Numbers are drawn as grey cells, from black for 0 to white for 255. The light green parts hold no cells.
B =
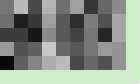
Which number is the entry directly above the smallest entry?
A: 153
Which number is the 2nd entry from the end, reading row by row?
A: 81
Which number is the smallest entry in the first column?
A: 9
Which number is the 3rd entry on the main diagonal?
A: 23
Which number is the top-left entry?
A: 119
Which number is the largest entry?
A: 200
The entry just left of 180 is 73
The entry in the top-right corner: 138
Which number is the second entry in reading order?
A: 186
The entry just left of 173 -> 132
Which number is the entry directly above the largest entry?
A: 138
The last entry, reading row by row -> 146
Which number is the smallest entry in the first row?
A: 54

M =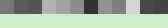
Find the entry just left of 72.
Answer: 213
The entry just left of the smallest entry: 140

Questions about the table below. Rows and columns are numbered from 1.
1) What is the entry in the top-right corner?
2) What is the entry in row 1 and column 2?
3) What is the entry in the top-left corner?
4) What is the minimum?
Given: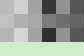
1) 87
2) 207
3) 187
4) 47

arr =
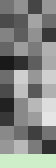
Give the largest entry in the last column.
229
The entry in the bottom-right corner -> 47
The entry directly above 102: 131
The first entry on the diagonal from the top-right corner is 151
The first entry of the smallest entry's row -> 25
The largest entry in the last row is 184
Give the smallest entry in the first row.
69
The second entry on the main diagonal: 88
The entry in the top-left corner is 116
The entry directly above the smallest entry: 102
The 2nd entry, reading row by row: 145
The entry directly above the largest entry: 221
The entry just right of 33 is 137

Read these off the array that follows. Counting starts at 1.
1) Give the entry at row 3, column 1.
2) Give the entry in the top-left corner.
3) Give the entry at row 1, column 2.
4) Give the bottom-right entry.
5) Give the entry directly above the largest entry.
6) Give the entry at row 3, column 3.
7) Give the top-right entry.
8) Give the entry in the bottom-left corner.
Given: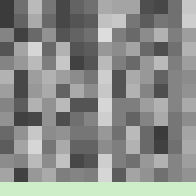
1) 132
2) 59
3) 112
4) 146
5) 193
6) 105
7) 199
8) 164

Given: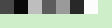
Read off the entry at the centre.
92
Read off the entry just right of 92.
154
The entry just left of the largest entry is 40

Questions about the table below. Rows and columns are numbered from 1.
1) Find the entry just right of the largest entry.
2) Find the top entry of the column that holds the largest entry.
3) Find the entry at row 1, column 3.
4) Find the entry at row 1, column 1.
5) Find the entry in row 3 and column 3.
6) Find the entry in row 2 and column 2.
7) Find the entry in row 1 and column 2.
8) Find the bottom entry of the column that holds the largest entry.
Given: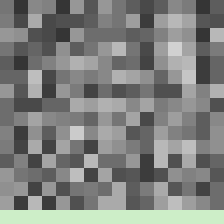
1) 164
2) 136
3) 136
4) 117
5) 80
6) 73
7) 53
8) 190
